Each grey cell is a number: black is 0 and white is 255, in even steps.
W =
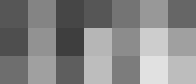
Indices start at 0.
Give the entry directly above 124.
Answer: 140
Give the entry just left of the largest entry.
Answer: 124
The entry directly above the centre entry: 86
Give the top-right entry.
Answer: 102
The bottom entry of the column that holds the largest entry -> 225
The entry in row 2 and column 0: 110

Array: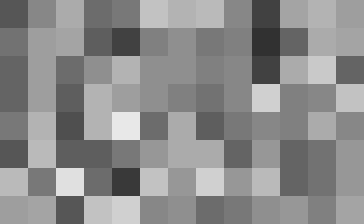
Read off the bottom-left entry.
158
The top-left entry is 86
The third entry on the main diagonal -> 108
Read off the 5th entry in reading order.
120
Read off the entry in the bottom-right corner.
164
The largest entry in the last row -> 208
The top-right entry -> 158
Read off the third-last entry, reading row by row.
151
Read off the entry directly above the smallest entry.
65
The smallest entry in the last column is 100
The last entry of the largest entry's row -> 135
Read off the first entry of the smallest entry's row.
114
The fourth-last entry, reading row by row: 143
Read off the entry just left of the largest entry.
179
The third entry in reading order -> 171
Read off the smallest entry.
49
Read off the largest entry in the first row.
194
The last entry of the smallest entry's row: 164
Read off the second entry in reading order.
135
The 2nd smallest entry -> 57
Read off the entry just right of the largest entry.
108
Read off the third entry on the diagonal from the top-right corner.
171
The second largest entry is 224
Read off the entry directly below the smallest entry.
65
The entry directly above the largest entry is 158
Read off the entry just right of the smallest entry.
100

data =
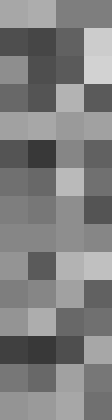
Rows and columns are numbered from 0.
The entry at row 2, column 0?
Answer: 142
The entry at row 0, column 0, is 167
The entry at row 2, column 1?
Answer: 78
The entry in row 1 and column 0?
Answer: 78
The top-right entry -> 126
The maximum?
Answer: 210
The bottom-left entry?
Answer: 148
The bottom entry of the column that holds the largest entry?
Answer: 112
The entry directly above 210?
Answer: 204
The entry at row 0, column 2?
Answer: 126
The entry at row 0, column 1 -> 173
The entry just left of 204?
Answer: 97
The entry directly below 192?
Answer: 97

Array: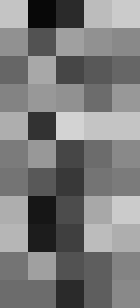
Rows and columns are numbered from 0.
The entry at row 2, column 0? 102
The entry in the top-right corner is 203
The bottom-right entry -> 137
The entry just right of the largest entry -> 196
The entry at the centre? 70
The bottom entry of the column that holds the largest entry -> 42
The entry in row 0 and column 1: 8
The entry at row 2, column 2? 70
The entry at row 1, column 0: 145
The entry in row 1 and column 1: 82
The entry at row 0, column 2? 42
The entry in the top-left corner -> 196
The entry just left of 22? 174
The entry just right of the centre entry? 108
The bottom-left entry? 108
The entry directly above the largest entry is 145
